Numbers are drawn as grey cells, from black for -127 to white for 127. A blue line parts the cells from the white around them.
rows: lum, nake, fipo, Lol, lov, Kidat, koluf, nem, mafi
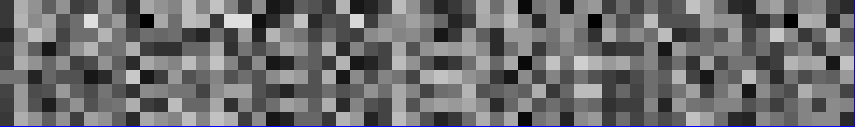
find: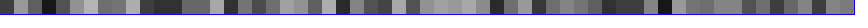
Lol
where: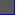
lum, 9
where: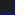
nem, 4
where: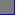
Lol, 61

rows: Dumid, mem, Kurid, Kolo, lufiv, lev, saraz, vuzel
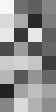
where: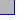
lev, 1
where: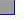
Kolo, 2
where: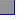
lev, 3

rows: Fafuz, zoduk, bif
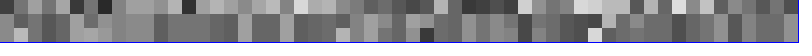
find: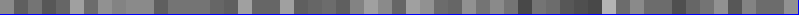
zoduk
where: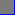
Fafuz, 26
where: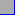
Fafuz, 23
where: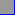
bif, 8

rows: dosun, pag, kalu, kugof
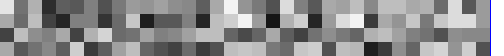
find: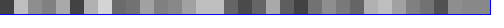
kalu
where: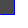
kalu, 18
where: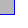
kugof, 26

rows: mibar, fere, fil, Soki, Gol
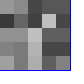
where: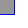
mibar, 1
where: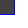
fere, 3
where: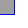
Gol, 1
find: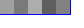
Gol
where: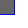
fere, 2
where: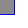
mibar, 2

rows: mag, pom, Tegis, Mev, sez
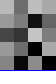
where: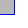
mag, 1
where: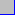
mag, 3
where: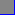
sez, 1
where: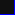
pom, 3
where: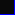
sez, 2

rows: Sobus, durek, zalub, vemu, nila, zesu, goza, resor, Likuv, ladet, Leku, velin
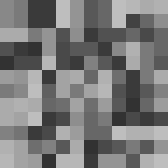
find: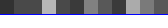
nila
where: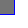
ladet, 2
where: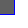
goza, 4
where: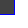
durek, 10

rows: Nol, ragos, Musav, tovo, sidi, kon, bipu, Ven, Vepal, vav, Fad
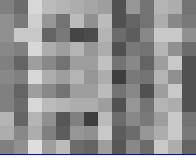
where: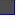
Musav, 7
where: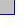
sidi, 8
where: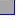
Nol, 7
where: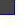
Musav, 6

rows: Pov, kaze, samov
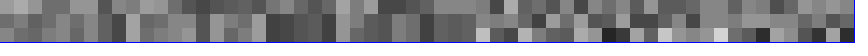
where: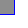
samov, 57
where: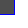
Pov, 56
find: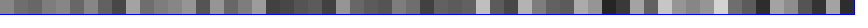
samov
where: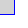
samov, 52
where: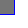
Pov, 20

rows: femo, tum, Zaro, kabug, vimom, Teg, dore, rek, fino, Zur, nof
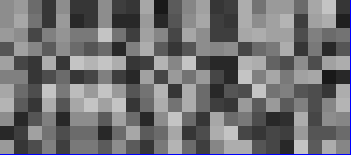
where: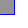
Zaro, 5
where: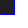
tum, 25
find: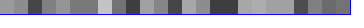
Zaro
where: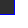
fino, 21
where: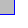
dore, 6
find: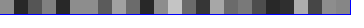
fino
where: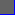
vimom, 20

